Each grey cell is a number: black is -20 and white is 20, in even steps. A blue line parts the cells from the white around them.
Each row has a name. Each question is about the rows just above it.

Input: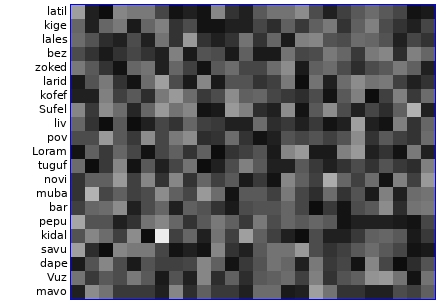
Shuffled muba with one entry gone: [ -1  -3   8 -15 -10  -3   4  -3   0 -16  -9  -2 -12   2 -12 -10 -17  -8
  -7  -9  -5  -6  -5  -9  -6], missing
[-13]
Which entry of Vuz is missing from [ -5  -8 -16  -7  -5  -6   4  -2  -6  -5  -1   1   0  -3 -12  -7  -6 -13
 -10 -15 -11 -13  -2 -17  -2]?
[3]
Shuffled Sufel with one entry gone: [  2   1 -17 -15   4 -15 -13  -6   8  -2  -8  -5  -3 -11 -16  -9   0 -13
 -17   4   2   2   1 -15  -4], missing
[-14]
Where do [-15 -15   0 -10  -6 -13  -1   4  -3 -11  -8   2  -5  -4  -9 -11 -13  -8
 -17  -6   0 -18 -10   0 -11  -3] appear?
kofef

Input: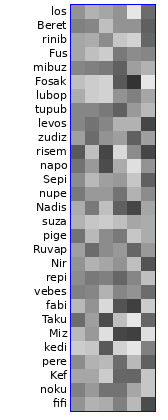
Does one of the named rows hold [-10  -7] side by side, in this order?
no
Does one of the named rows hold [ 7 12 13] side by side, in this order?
yes
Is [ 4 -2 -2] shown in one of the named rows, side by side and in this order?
yes

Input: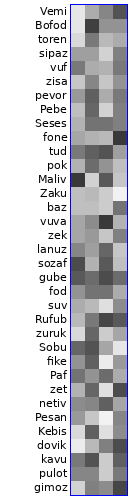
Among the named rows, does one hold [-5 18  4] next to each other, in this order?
no
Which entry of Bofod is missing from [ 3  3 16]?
[-10]
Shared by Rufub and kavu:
[-1]
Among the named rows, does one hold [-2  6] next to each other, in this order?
no
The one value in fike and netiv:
[-5]

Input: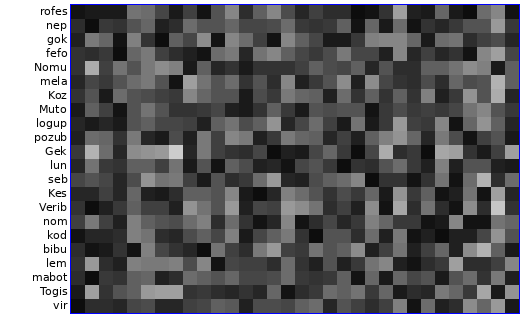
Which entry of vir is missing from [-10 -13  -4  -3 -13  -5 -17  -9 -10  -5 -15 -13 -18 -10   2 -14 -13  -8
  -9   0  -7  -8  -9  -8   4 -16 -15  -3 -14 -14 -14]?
[-6]
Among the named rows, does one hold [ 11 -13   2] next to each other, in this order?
no

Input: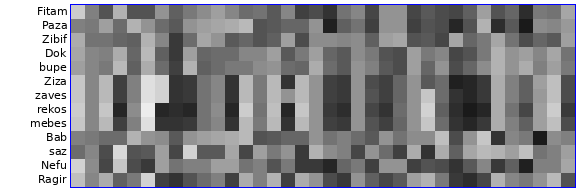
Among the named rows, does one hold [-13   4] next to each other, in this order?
no
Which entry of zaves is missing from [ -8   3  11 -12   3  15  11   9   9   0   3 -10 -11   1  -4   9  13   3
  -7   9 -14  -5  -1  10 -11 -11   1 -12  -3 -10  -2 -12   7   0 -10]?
[4]
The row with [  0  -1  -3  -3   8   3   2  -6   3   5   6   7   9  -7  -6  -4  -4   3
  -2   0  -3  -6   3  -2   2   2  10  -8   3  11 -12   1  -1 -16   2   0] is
Bab
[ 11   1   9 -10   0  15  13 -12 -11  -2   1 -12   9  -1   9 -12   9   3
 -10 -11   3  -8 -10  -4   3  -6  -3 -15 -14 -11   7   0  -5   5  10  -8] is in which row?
Ziza
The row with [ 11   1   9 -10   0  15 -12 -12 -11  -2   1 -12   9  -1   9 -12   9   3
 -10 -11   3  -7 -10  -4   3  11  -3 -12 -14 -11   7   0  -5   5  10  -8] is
mebes
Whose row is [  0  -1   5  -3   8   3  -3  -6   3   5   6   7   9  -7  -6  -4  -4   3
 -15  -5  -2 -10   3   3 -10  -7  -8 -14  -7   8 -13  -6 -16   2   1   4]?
Paza

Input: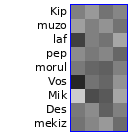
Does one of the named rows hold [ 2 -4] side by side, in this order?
no
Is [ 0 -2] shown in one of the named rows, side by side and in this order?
yes
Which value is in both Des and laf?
[0]
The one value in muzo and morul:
[0]
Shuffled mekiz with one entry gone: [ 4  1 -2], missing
[-3]

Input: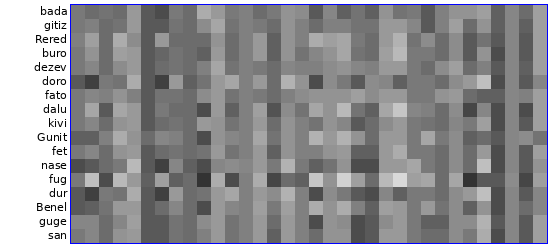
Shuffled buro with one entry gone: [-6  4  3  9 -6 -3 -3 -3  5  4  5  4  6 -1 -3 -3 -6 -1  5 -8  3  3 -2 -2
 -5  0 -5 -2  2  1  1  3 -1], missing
[-4]
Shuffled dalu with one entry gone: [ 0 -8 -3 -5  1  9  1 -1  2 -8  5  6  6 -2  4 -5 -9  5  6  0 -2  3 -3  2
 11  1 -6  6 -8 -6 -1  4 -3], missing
[-7]
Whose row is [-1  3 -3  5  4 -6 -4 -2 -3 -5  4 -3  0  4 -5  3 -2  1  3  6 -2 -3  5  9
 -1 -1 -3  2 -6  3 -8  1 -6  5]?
buro

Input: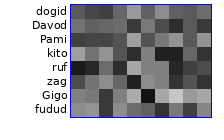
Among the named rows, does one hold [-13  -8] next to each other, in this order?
no
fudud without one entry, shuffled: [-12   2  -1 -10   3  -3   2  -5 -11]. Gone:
[1]

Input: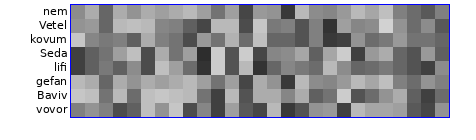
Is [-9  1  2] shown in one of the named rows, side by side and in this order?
yes
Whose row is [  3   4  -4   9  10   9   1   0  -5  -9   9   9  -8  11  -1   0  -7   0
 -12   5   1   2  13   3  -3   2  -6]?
Vetel
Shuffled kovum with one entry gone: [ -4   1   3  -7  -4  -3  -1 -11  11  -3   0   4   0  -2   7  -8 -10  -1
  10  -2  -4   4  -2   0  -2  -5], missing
[8]
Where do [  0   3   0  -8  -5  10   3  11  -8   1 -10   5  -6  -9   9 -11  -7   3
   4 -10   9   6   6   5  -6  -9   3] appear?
vovor

